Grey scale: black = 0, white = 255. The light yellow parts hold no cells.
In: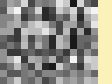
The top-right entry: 72
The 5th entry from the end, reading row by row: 146
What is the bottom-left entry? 103
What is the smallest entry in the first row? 25
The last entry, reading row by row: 176
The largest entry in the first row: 229
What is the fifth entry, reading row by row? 72
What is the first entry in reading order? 103
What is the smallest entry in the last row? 72
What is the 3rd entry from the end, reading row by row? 133
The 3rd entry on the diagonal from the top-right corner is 41
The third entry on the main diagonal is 176
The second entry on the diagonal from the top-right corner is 214
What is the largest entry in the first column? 162
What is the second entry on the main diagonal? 202
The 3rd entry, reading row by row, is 146

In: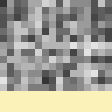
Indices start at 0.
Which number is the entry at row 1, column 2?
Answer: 82
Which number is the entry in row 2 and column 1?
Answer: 108
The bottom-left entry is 195
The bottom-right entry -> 195
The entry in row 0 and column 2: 94
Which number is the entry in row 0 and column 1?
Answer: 155
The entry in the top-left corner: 53
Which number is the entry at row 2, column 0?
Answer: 82
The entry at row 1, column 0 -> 94
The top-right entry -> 108

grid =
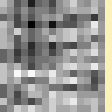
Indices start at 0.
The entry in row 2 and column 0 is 100
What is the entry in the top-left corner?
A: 194
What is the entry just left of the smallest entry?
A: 100
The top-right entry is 155
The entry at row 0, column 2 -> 86
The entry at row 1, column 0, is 168
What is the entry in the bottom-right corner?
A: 142
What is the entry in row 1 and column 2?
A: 100
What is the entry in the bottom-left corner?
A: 116
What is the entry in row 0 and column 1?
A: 155
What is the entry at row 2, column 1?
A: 128
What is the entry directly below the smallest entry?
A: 100
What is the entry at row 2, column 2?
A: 72

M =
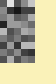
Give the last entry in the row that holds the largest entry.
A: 197
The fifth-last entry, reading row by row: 80
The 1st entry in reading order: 94
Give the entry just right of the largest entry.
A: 80
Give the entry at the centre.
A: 108
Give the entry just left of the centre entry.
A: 80
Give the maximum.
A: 226
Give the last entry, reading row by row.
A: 108
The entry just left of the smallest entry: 51
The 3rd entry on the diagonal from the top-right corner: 94
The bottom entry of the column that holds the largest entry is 171
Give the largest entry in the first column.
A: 184
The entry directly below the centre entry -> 124
